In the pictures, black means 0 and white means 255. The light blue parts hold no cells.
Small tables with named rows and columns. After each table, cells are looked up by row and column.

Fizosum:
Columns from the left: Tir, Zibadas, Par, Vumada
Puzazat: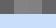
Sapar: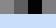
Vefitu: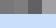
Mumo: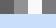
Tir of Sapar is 136
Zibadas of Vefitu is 126
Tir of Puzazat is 98
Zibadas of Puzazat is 131
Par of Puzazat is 129
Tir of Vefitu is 120
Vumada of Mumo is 122
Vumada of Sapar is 125
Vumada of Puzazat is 101
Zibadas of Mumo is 146
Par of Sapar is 3
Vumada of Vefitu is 161

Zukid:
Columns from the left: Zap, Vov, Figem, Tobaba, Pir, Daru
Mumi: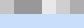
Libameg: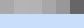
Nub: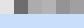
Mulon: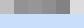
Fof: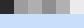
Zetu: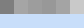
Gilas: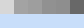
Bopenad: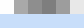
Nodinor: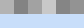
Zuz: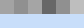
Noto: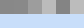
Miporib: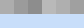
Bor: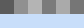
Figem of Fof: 175
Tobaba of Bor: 123
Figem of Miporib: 141
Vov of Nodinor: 131
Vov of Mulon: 147
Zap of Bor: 91
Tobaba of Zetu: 152
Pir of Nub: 148
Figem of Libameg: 179

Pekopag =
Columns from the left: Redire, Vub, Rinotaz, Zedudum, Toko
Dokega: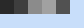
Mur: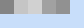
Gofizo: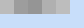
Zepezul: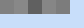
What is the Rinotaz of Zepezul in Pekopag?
96
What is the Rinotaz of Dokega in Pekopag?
139
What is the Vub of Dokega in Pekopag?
62
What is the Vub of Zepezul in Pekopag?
136
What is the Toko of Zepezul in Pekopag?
124
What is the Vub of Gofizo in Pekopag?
157
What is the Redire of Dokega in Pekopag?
41
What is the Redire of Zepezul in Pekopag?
128
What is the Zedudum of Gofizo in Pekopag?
176
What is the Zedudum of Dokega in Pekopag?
161
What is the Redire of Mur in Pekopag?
132
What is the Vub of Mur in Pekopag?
197
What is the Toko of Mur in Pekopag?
145
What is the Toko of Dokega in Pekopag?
81
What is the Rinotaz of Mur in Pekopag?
209
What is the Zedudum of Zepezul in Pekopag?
134
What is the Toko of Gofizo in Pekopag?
189
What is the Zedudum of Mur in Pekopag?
161

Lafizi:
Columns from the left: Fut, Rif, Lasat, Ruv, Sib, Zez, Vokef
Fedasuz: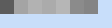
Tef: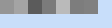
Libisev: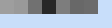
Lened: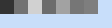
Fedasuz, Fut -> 92
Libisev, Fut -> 158
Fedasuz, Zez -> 139
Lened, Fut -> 51
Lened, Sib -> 162
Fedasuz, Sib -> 182
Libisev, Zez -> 104
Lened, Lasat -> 209
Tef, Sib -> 186
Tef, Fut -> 149
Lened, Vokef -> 126
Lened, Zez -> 118
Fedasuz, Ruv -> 171
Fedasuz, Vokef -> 132
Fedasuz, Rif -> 164
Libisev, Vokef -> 107
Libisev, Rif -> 153
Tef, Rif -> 164

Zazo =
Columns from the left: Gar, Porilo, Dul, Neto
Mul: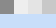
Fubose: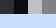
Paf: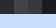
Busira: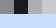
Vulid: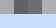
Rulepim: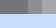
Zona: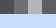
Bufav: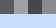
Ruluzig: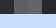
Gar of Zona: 79
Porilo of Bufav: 162
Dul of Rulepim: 142
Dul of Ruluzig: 100
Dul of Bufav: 72
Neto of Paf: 27
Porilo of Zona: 111
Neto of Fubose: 128
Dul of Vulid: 109
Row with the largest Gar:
Vulid

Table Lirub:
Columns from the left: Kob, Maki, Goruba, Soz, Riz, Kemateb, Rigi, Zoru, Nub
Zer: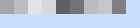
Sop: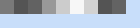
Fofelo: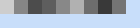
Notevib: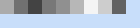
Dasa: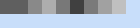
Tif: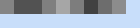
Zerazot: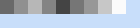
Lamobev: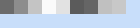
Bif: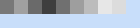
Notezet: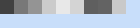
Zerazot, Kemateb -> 118
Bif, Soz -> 62
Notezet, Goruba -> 148
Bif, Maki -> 160
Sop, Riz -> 204
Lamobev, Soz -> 250
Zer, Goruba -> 227
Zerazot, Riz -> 68
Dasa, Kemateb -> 64
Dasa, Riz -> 120
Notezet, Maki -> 120
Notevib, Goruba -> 67
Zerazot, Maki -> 144
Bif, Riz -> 112
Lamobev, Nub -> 200
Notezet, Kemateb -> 212
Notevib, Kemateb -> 183
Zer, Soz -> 215
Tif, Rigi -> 65
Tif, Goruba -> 82
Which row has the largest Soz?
Lamobev

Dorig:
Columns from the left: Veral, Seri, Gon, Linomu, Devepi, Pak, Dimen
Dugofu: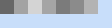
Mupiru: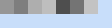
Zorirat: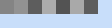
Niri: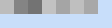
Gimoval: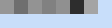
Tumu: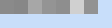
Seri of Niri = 132
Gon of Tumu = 167
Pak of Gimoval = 45
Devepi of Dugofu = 123
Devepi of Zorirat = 83
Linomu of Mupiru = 190
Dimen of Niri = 168
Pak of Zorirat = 169
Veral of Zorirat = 132
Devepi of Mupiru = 78
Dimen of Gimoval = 164
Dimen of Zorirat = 93
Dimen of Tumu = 146
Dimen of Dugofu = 179

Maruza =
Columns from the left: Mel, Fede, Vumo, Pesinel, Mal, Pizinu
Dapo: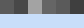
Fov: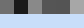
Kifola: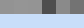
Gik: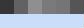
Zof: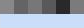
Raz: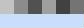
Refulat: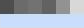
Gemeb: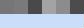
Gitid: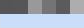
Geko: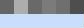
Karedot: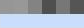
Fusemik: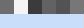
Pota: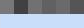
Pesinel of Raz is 159
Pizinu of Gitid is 173
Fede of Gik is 98
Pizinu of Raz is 116
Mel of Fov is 111
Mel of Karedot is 150
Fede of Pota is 65
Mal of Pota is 106
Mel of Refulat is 78
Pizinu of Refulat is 216
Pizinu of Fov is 167
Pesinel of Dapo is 101
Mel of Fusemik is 109
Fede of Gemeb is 122
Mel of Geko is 101
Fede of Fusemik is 244
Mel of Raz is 195
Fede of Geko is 173
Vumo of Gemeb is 73
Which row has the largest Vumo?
Dapo

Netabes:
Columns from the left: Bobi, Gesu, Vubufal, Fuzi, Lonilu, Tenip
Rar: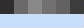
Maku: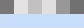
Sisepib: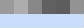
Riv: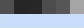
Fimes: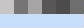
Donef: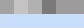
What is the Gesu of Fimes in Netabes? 117
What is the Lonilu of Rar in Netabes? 98
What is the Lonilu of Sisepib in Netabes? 93
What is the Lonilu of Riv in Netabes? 86
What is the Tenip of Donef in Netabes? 156
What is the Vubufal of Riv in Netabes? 39
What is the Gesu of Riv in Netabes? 38
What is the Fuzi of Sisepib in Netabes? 97
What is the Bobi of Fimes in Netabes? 198
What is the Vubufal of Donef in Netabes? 177
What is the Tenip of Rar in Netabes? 60
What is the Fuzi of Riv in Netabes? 77
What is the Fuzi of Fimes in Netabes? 87
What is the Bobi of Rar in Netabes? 46
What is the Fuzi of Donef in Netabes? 122
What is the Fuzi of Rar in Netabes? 113
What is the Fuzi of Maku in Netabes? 223
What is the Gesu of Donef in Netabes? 195
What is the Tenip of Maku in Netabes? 113

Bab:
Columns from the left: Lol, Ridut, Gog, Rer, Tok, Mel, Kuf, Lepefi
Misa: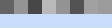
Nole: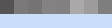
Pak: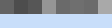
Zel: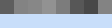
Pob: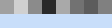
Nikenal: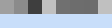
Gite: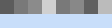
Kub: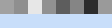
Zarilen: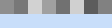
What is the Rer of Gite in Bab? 208
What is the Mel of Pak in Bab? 111
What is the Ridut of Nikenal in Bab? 139
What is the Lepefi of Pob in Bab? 128
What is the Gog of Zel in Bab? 135
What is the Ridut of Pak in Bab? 77
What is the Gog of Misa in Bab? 71
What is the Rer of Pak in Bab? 149
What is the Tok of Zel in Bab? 124
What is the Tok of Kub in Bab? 93
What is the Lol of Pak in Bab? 99
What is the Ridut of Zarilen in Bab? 120
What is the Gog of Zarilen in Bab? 210
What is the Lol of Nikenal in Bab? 159
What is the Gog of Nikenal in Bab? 62
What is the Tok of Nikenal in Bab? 112
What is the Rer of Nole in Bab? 131
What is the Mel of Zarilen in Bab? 208

